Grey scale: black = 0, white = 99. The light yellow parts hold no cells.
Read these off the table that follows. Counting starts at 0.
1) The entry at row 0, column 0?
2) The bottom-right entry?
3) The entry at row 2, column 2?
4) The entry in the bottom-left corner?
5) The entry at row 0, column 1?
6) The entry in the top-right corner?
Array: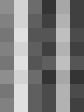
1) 55
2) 25
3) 33
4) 50
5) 82
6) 25

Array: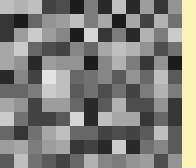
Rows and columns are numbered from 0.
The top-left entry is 74
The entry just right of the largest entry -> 74
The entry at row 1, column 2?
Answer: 40
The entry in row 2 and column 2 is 79
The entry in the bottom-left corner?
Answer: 35
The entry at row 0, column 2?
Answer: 74
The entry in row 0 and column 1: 69
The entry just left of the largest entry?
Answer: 26
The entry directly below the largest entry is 79
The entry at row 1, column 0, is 21
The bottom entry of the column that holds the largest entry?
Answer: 35
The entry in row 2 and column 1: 61
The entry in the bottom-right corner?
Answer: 57
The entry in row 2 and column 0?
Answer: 21
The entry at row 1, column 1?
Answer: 11

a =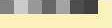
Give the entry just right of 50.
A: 79
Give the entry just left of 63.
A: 40
